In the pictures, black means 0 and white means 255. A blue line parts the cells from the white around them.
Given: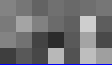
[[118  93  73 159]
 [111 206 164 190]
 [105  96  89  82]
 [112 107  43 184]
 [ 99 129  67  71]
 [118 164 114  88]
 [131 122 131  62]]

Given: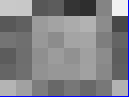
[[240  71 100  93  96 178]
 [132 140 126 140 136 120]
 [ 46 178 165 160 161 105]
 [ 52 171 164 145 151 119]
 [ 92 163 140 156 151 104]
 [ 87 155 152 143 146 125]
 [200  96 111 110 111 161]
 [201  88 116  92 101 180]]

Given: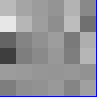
[[137 112 174 182 146 160]
 [179 189 122 126 151 133]
 [148 142 157 152 149 153]
 [156 158 145 138 150 146]
 [165 182 132 126 154 143]
 [186 231 100  62 156 126]]

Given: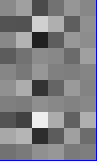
[[135 144 141 160 133 131 136 175 108 126]
 [150  94 152 107 126 154 130  97 160 122]
 [114 175  94 136 128 101 136 172  92 151]
 [ 75 208  32 140 151  51 143 238  45 144]
 [160  82 179 114 120 173 124  65 181 122]
 [138  83 136  92 134 145 127  83 168 114]]

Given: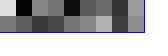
[[153 142]
 [ 51  64]
 [107 178]
 [ 90 135]
 [ 15 116]
 [113  70]
 [132  58]
 [  4  95]
 [222 122]]

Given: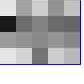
[[192 100 135 186]
 [148 107 150 204]
 [207 131 138 115]
 [162 110 146 212]
 [230  24 155 228]]
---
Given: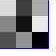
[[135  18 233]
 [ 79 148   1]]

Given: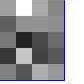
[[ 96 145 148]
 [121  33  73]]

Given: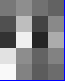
[[ 80 190  67]
 [ 50 240  37]]

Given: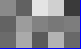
[[ 99 156 130]
 [107 170  90]]

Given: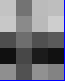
[[200 138 186]
 [ 78 110  80]]

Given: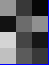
[[ 18 108 144]
 [212  69  22]]
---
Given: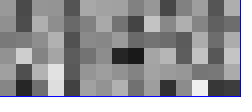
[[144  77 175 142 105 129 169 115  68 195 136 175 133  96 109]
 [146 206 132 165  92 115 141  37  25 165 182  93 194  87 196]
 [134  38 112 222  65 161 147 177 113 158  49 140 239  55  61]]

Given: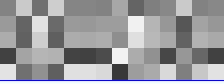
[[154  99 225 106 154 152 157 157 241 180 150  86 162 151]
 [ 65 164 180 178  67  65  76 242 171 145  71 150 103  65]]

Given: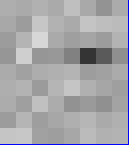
[[168 156 198 178 170 196 190 187]
 [150 207 150 152 129  52  90 143]
 [174 179 155 181 197 176 166 159]
 [156 181 158 167 175 182 170 176]]

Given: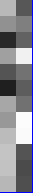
[[145 127]
 [160 241]
 [ 31  93]
 [152 252]
 [196  84]
 [183  79]]

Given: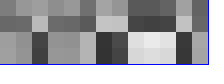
[[104 106 186 107 104  90 196 194  69  65  68 194 103]
 [160 148  64 151 150 180  51  68 215 221 216  55 164]]

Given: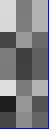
[[216 125 177]
 [124  64  97]
 [222 123 179]
 [ 70 140 100]]

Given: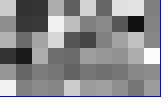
[[142  55  56 241 190 128 138  87  17 131]
 [ 51  26 173 110 108 158 151 146 174 252]
 [242 130 139 133 204 155 159 143 118 155]]

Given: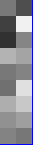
[[ 64 241]
 [179 164]
 [112 224]
 [145 159]]

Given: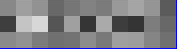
[[ 62 196 215  85 160  53 170  61  52 125 104]]
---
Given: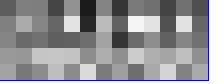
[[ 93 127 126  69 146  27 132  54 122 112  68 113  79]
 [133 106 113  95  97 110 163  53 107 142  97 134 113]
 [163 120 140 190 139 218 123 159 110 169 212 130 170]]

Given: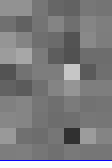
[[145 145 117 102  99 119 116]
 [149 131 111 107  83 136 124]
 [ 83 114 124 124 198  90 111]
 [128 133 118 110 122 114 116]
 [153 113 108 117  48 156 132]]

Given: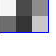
[[245  74 140]]

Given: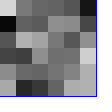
[[213 121 103  99  85  21]
 [ 85 177 163 120  87 144]
 [140 105 101 116 131 176]]

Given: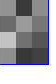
[[146  58 141]
 [195 113  86]]

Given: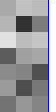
[[169 193 187]
 [225 188 196]
 [139 132  80]
 [115 151 133]]
